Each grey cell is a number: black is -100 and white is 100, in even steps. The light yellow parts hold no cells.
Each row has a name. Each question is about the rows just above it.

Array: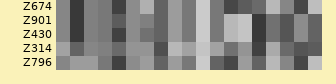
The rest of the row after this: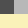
[ 27  54  27 -11  16 -49  33 -17 -33 -28]
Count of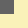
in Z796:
3
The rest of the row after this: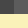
[-17  44   5 -44  49]

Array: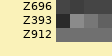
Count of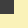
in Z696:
1
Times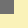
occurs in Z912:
4
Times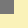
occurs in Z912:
0
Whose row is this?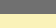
Z912

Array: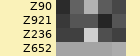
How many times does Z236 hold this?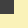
3
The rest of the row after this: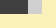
[-38 -50]
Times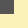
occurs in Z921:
3
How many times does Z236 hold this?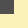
1
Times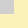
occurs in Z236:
1
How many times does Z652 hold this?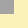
4

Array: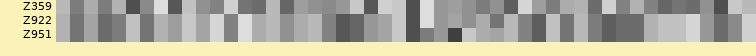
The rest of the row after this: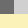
[  2  40   2 -20  -9 -15  14 -38  57  45]
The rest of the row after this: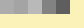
[ 51  -9  45  -3 -26 -15 -15  40  51  51  68  19 -15   8  63]
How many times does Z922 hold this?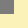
2
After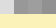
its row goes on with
[ -3  14 -26  68  24  -3  35  40 -15  63   2  40   2 -20  -9 -15  14 -38
  57  45]

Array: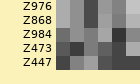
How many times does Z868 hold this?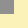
1
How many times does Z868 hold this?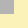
1
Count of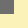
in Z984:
1
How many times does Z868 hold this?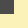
1
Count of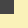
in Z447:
3
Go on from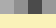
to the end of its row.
[ 2 53]

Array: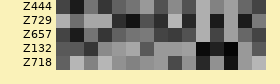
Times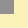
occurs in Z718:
4
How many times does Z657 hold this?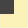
4
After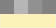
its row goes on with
[ 14  20 -42  14 -69  14 -85  20  43]
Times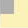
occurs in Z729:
2
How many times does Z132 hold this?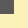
4
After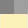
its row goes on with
[-19 -47]

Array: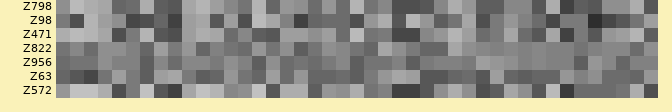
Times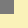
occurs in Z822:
2
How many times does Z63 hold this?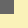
10
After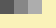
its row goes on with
[ 18 -26 -26   6   6 -32  36 -49 -26 -32  12  12  36 -32]
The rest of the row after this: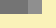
[  1   1 -26   6 -15   6   6  -4  12   1 -26  12 -15  -9 -15  -4   6 -26
  -9  -9   1 -26  -4   1   1  -4  24  18  12   1   6   1   1 -26  18   6
 -20   1   1]
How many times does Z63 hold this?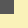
4

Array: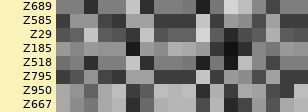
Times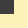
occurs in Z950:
3
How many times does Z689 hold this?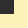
2

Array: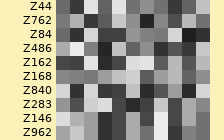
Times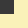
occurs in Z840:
1
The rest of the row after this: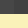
[ 78 -66 -44  73  78 -28  45 -33  45]
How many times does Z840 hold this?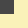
0
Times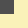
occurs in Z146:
0
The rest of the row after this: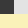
[-22  78 -11  11 -11 -55 -22  51]
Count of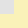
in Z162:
2
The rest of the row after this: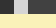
[ 17   0  -5  67 -76 -61]

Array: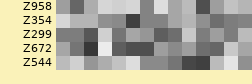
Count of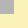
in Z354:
3
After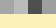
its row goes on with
[52 42]
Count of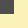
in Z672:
2

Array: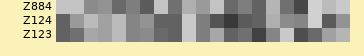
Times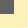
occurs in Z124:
4
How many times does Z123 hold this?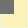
2
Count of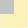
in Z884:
4
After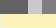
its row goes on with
[-34 -55 -29 -23  37   9   4  64 -29  15]
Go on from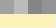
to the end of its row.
[-23 -23  58  -1 -34 -55 -29 -23  37   9   4  64 -29  15]
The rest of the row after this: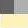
[  9   4  64 -29  15]
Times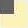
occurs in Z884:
1

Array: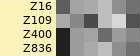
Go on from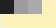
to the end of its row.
[ 49  11 -11]
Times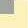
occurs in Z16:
1
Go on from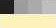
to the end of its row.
[ 11 -11]
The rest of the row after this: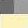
[6]

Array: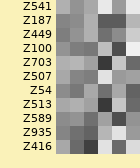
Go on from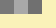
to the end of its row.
[ 32 -22]
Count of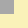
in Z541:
1
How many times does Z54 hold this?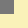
1
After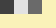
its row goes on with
[72]
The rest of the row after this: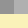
[-12  10  60]

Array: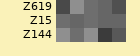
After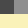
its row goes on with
[-14 -20 -37]
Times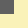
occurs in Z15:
0
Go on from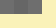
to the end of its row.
[-20 -20]
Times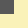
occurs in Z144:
1
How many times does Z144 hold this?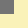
0
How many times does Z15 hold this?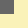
3

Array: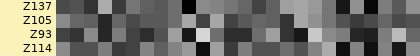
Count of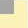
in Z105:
3
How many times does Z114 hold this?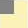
5
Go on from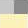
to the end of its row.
[ -2 -70 -76  -2  46 -20]

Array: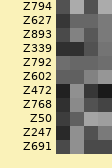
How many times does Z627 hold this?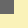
2
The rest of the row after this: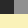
[-36  -4]
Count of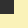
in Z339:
2
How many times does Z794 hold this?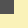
2
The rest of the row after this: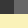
[-19  -4]
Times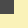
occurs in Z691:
3
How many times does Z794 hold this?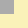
2

